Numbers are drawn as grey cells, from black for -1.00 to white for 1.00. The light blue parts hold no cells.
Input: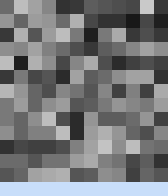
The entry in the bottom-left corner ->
-0.33
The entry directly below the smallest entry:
-0.56
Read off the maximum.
0.58
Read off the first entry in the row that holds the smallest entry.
0.17
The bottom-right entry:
-0.33
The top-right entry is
-0.56
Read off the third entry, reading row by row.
0.27
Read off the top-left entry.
-0.16
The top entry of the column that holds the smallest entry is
-0.44
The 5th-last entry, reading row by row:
0.11
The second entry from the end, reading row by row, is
-0.21
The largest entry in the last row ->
0.38
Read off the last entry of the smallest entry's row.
-0.76
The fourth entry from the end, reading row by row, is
0.05
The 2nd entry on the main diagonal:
-0.21
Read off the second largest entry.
0.53
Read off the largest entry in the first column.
0.48
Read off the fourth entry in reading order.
0.05
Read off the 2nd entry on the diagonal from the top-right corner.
-0.44

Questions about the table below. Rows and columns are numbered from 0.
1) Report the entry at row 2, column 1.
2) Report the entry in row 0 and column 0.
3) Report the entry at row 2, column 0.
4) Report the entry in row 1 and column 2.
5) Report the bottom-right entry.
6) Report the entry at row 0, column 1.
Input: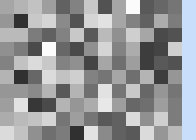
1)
0.46
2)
0.30
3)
0.46
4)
0.57
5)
0.46
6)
0.41

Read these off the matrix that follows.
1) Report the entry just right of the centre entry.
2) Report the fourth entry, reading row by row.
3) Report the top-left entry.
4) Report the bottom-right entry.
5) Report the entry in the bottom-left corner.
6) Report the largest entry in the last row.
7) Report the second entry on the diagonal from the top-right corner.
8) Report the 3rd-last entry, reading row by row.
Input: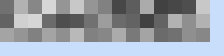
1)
-0.16
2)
0.68
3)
-0.11
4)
0.06
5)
0.29
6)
0.45
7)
0.12
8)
-0.11

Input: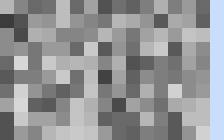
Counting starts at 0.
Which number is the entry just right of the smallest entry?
-0.36
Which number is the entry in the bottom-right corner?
0.64
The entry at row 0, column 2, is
-0.18
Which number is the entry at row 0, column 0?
0.43
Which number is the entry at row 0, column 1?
0.04
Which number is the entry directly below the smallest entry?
0.10
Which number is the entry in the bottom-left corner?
-0.36
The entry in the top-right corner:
-0.18
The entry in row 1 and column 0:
-0.53

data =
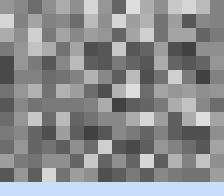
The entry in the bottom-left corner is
-0.32
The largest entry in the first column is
0.68
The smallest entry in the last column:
-0.15
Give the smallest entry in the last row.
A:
-0.38
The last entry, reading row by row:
0.24
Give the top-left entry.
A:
0.18
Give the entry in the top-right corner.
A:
0.02
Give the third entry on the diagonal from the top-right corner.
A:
0.29
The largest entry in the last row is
0.68
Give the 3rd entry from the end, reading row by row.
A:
-0.10
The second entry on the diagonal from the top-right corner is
0.07
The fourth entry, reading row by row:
0.12
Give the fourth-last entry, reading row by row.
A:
-0.04

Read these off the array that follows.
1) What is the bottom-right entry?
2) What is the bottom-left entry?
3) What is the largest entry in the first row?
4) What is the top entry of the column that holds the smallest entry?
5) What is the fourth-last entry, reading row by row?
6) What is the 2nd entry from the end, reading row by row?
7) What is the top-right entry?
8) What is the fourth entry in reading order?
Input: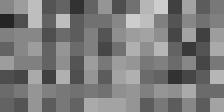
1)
0.28
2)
-0.22
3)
0.61
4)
0.06
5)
-0.28
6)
-0.28
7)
-0.06
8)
-0.34

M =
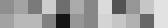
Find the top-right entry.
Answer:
0.77
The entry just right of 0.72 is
-0.35
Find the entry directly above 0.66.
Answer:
0.72
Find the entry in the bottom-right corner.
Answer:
0.77
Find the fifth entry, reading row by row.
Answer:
-0.14
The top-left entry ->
0.12
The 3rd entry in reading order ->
-0.04
